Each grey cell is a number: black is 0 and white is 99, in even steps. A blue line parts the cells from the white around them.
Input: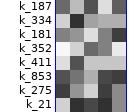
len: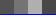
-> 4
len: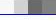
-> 4
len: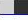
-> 2
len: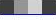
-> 4
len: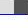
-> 2
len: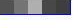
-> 5
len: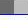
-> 2

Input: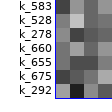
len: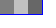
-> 3
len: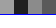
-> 4
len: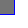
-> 1
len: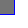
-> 1

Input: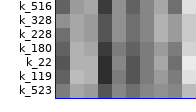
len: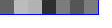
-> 7
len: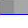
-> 2
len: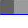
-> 2

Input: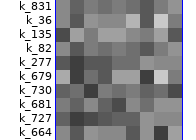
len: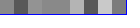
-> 9
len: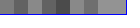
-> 9
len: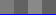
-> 4
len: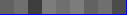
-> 9
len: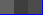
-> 3
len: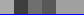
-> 6

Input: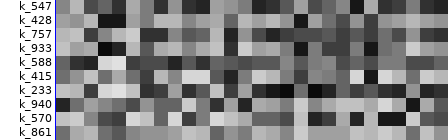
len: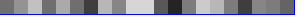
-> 21
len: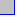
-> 1
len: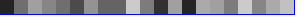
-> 21

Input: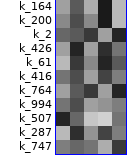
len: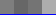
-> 4
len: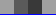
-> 4
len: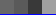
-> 4
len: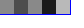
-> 5

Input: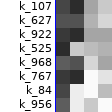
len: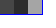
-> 3
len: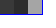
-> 3
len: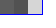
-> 3

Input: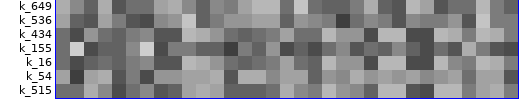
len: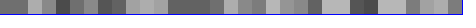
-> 33
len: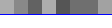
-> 8
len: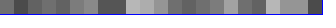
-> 23
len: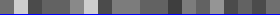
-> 20

